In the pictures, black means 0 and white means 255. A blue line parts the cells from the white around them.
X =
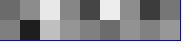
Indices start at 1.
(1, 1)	107
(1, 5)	69
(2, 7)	146
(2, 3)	191
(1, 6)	237
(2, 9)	151

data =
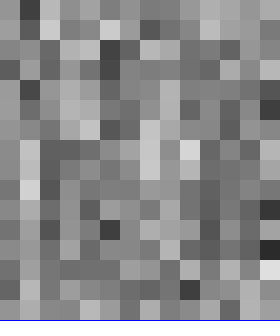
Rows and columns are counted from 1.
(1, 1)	149
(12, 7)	136
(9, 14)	165
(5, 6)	101
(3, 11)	123
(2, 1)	158
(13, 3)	111
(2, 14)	122
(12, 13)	107
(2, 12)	161
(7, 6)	87
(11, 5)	94
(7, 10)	137
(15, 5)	135
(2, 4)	126
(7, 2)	136
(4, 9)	129
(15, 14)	141
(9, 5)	140
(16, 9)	126
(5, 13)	114
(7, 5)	194
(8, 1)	139
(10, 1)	118
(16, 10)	138
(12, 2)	158
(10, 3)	86
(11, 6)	156
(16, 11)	168
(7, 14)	135
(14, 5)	112
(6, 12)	98
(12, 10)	153
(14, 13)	132
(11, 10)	115
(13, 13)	98

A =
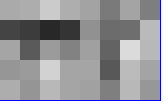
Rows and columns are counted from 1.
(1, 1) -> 170
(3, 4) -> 130
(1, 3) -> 203
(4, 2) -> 155
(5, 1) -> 173
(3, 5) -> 160
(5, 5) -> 161
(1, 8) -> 126
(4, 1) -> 150
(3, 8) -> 184

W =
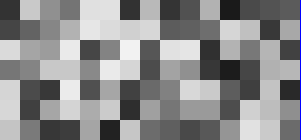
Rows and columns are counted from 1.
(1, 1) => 51
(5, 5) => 80
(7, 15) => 107
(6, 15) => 143
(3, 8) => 86
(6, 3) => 166
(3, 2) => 165
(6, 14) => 189
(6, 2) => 64
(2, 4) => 178
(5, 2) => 75
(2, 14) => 56
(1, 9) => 52
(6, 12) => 77
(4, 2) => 132
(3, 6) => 131
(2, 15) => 168
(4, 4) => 200
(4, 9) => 163
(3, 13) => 120
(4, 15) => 183
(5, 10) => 216
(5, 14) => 195
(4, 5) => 137
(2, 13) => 192
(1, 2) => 201
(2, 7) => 208
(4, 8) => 76
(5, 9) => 129
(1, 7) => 50
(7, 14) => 202
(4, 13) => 70

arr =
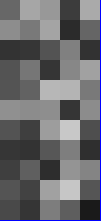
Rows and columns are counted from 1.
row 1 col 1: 103
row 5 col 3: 183
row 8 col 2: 51
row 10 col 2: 66
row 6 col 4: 53
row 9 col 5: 132
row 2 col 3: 164
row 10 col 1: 84
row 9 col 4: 148
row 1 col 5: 170
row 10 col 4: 198
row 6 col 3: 142
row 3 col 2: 54
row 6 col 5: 140
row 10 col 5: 85
